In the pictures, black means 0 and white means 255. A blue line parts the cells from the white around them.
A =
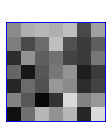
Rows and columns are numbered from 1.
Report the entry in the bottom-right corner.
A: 218
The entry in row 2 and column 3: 107
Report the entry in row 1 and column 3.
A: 183
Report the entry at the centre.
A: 119
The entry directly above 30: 59
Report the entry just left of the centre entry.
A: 87
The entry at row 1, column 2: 175
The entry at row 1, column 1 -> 139
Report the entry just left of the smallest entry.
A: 87
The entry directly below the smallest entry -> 183
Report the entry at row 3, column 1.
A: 45
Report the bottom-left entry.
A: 16
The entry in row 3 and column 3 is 95
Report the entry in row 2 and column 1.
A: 125

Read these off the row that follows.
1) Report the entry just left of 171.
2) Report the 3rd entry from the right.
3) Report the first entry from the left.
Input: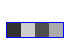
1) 78
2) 205
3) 49

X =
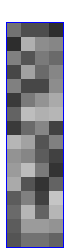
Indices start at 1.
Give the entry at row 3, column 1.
128
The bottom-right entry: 99
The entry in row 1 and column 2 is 77
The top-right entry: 45
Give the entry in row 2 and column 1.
45
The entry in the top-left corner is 114
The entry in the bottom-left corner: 84
